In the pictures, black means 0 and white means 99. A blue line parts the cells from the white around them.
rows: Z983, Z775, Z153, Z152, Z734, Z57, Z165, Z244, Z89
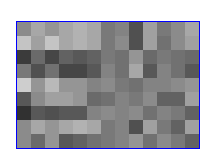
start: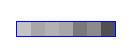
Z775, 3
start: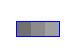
Z775, 11
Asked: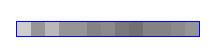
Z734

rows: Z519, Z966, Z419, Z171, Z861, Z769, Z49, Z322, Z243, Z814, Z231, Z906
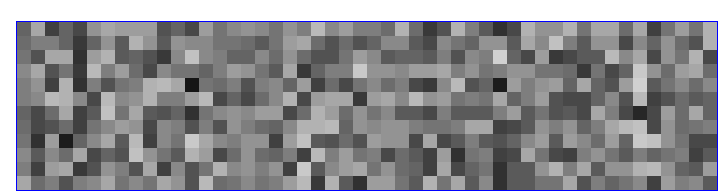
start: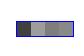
Z906, 46
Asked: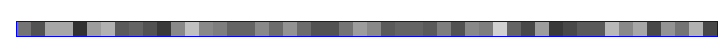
Z419
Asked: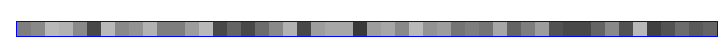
Z769

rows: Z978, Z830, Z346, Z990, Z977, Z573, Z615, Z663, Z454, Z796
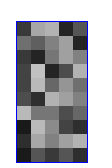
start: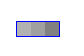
Z573, 3
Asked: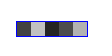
Z990
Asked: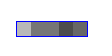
Z615
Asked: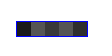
Z796
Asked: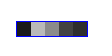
Z663
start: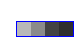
Z663, 2
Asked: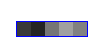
Z346

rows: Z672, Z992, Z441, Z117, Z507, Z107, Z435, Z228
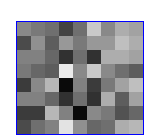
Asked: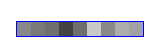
Z672
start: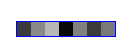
Z507, 1
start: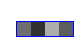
Z107, 5
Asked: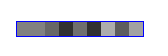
Z107
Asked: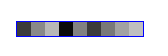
Z507

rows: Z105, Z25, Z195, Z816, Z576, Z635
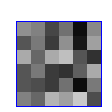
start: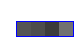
Z576, 1
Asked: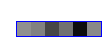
Z105
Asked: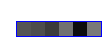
Z576
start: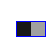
Z25, 5
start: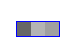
Z635, 2

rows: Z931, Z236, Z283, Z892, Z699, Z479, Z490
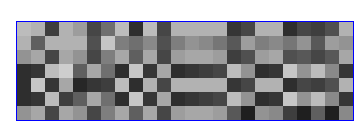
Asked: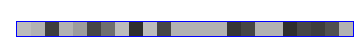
Z931
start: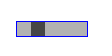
Z699, 10
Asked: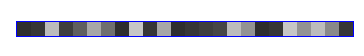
Z479
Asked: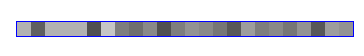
Z236
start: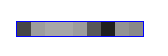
Z490, 11

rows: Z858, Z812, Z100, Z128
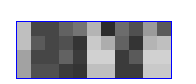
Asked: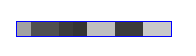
Z128
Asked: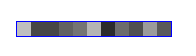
Z858
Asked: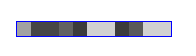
Z100
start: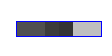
Z128, 2

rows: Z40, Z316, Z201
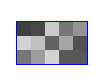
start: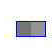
Z40, 4
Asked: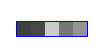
Z40
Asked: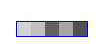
Z316
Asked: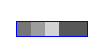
Z201

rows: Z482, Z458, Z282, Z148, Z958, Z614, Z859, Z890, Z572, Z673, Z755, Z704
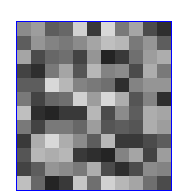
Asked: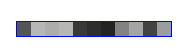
Z673
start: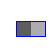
Z859, 9
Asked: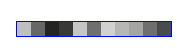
Z704
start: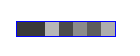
Z859, 4
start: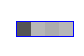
Z673, 1

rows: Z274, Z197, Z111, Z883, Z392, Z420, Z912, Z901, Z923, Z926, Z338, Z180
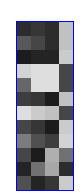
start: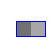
Z338, 2
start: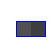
Z923, 2
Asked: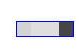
Z883
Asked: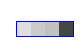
Z912
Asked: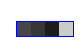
Z901

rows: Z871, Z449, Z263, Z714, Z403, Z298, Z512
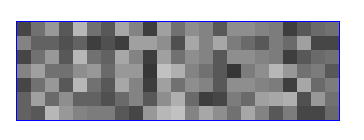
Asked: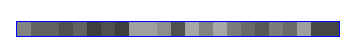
Z449
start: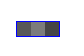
Z512, 19
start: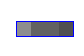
Z298, 4

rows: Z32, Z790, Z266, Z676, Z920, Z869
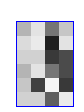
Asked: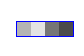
Z676
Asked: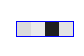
Z790
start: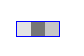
Z32, 2
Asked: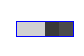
Z266

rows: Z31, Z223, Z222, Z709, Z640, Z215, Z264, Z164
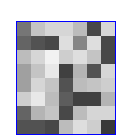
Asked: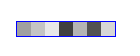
Z709
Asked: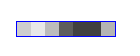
Z215
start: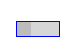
Z264, 5
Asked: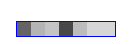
Z264
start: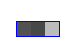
Z164, 2
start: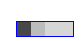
Z264, 4

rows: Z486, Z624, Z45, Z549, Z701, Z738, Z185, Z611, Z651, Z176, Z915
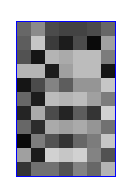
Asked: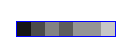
Z701
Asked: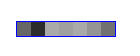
Z611
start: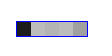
Z738, 2
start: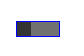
Z915, 1
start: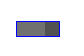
Z915, 2
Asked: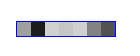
Z176
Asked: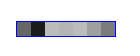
Z738

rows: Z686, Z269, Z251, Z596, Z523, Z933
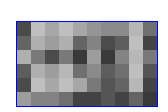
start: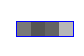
Z523, 6
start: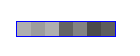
Z269, 2
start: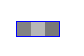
Z251, 8
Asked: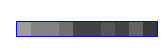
Z933
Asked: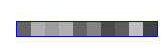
Z269
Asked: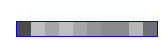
Z686
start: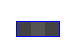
Z933, 6

